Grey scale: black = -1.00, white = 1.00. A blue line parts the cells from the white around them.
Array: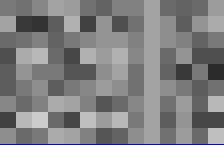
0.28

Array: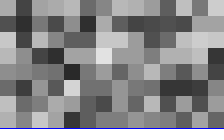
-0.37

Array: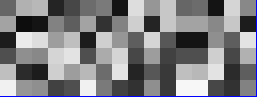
0.28

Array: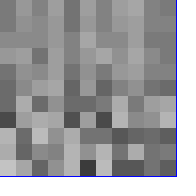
-0.04

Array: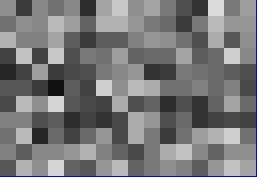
-0.11

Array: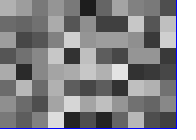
-0.16

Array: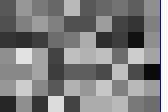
-0.37

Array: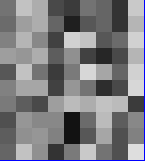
-0.16

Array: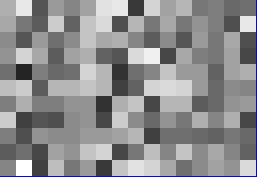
0.32
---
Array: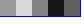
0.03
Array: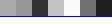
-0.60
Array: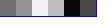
0.90
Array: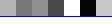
0.12
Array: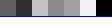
0.51
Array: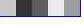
-0.26
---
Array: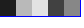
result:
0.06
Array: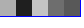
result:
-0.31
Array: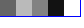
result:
1.00
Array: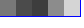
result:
0.67
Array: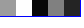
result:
-0.72
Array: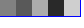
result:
0.62
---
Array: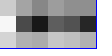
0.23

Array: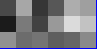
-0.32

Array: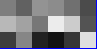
0.10

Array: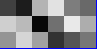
0.77

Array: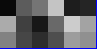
0.54

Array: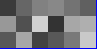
0.07
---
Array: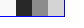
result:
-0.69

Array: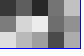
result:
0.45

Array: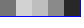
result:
0.65

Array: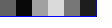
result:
-0.94

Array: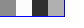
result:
0.98

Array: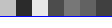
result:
-0.66

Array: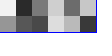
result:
-0.32

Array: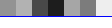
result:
0.40

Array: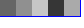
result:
0.13
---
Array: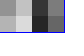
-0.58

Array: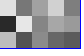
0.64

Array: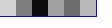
-0.14

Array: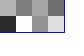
0.31

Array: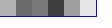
0.24

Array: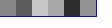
-0.64

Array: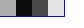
-0.43
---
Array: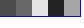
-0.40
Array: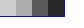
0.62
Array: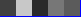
-0.50
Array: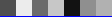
-0.38
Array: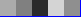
0.34
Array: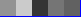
0.15
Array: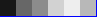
-0.82
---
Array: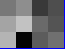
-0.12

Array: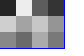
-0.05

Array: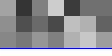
0.23

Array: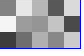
0.59

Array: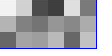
0.52

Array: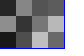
-0.18

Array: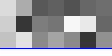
0.14
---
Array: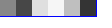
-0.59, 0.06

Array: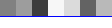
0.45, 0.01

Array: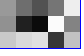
0.87, 0.58

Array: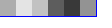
0.15, 0.36

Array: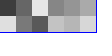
0.33, 0.75

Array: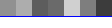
-0.53, 0.14

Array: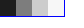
0.94, -0.77
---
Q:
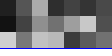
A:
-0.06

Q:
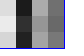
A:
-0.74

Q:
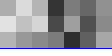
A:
0.19

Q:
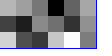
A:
-0.38

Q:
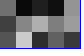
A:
0.59

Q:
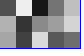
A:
-0.49

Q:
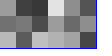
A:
-0.29

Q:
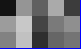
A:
0.51

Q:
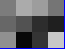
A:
-0.94
